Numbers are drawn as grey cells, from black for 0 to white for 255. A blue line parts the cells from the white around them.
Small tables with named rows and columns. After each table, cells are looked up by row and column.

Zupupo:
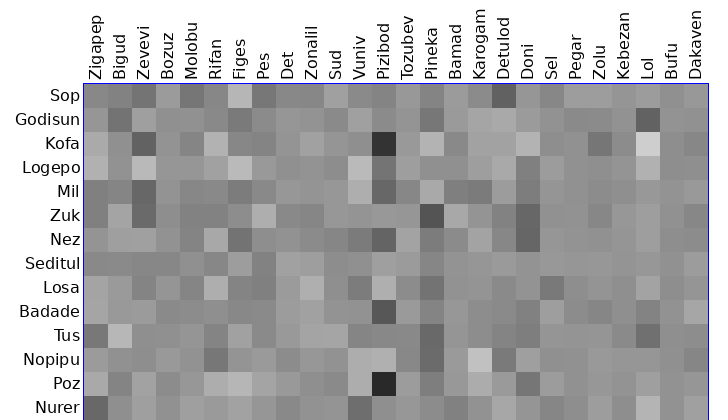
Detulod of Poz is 154
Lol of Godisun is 98
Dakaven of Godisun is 145
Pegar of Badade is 140
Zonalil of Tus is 164
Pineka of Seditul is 134
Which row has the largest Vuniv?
Logepo

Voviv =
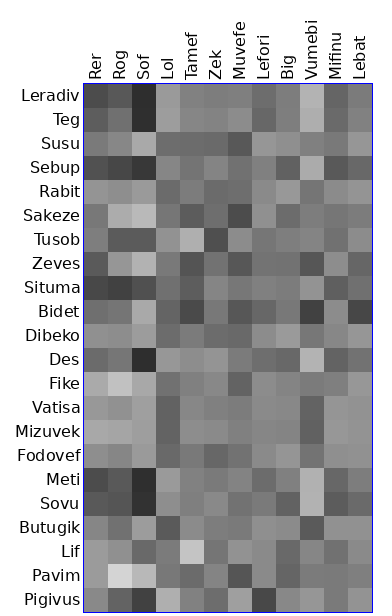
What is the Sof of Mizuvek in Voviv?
158
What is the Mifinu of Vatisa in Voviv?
149
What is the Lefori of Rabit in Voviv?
138
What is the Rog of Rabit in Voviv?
142
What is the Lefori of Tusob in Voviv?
118
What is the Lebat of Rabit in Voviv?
148
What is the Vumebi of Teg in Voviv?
174
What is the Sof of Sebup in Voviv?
56
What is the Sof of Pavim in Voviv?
184
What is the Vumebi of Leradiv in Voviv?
179
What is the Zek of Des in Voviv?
148
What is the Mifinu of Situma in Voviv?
95
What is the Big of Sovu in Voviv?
98
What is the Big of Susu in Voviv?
143
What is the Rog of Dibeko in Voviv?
141
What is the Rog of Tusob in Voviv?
91
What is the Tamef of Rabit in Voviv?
124
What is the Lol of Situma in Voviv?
112

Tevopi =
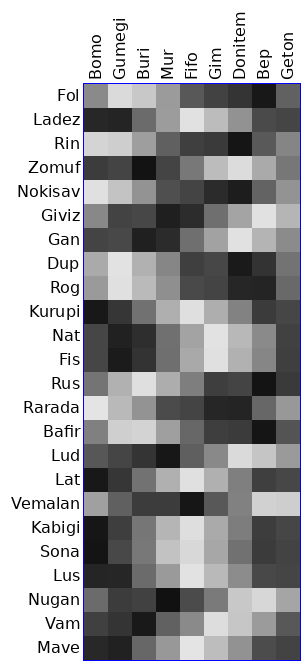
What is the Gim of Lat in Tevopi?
176
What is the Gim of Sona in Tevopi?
167
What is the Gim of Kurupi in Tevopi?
174
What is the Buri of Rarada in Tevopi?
147
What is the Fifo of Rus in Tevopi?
126
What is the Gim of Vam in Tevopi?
221
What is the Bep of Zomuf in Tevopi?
170
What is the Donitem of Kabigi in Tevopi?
125
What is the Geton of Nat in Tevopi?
65
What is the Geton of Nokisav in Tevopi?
147
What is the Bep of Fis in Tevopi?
134
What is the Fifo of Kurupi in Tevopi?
223
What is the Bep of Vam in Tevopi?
155
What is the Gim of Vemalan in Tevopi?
88
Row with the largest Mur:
Sona

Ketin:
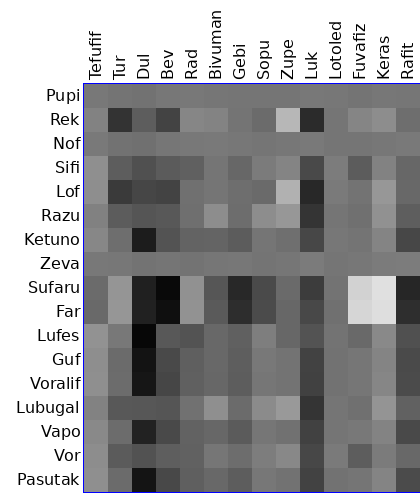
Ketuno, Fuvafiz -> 116
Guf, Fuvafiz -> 118
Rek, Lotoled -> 117
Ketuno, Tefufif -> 135
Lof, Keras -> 151
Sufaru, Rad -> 145
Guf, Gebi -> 94
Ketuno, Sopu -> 117
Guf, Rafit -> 74
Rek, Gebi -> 116
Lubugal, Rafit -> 97
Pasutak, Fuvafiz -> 117
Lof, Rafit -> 104

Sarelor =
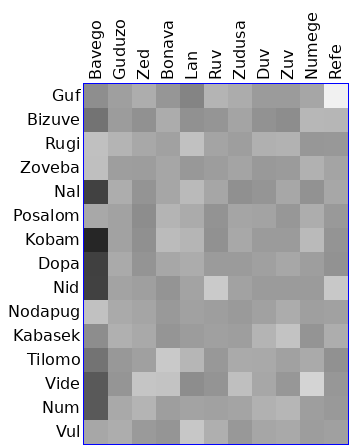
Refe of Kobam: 148
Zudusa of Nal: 144
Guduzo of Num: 169
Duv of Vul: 166
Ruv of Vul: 175
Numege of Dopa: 158
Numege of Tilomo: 170
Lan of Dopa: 172
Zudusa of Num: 164
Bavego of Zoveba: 191
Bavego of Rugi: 192
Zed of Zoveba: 157
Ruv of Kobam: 145
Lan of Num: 163
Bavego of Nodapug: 193
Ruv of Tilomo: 152
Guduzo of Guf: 159
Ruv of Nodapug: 158

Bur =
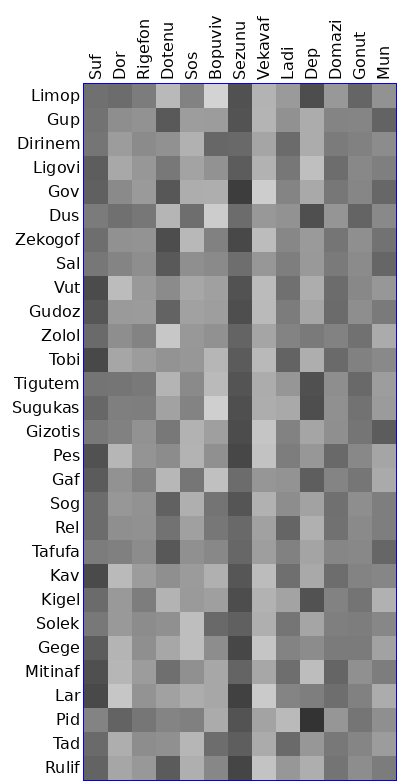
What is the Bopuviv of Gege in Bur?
141
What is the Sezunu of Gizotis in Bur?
76
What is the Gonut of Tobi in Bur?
129
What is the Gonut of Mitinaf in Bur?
144
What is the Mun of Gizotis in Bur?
92
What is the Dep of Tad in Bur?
151
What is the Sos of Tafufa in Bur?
144
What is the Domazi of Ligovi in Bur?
109
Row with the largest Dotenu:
Zolol

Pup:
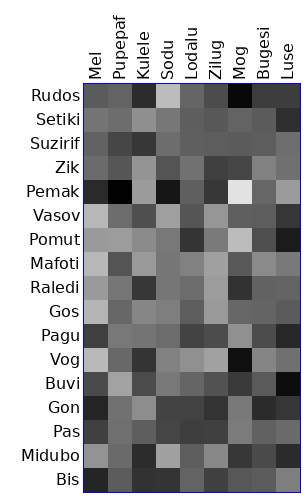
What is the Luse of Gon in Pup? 54
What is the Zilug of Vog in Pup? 161
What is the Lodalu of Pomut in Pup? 52
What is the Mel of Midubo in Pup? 147
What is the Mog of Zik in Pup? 70
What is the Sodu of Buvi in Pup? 120
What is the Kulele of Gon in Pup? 141
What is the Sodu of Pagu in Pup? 108
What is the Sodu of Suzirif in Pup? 109
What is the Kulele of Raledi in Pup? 55
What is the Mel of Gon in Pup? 36

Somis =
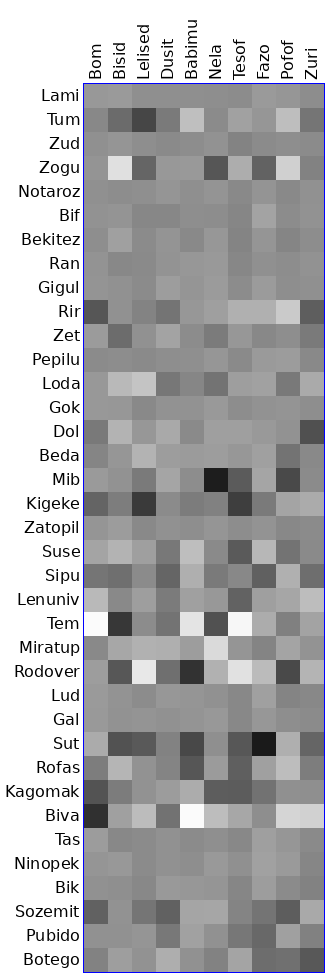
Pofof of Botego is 112
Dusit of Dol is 169
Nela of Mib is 29
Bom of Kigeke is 100
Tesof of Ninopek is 144
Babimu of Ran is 151
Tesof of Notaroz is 137
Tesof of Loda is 158
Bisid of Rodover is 87
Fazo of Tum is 150
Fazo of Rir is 176
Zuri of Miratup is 147
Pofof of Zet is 142
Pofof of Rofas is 189
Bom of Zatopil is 149
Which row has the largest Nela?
Miratup

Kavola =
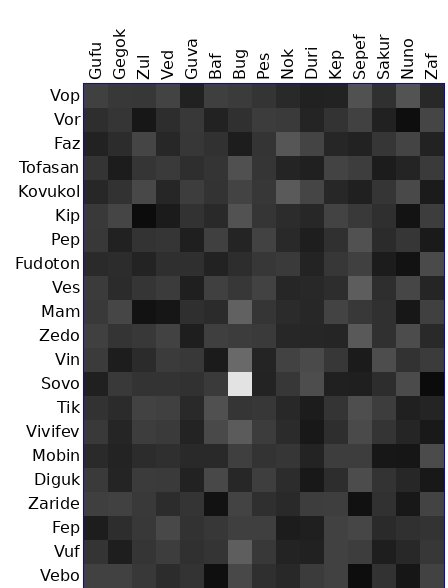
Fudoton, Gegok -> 44
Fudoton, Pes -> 55
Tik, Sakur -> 61
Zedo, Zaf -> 41
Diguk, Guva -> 34
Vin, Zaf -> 59
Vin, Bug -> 105
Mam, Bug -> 97
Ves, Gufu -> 59
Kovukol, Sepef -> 32
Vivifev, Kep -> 46
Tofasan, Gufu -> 52
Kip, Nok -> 44
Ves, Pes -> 66
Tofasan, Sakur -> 28
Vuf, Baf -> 52
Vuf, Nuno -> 40
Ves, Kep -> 45
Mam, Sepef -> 56
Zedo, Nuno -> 76

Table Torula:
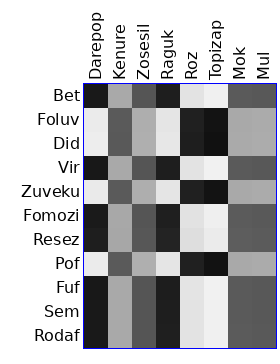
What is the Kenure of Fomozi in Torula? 168
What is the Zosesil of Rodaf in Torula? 85
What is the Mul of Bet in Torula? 88
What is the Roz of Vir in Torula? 227
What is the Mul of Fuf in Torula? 88
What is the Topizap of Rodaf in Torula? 240
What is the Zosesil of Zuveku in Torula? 174
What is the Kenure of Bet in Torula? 169
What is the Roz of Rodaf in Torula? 227
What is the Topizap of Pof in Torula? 18
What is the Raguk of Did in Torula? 231
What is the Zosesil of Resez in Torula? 87

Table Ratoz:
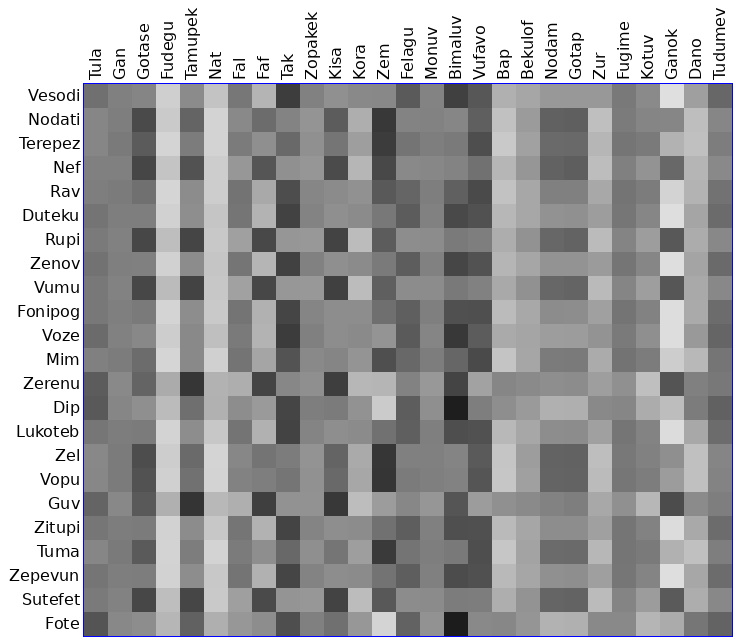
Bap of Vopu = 198
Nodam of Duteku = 146
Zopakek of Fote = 128
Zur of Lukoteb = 160
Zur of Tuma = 183
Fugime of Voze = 122
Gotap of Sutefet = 99
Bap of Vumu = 169
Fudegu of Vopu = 208
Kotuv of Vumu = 158
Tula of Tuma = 134
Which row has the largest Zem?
Fote

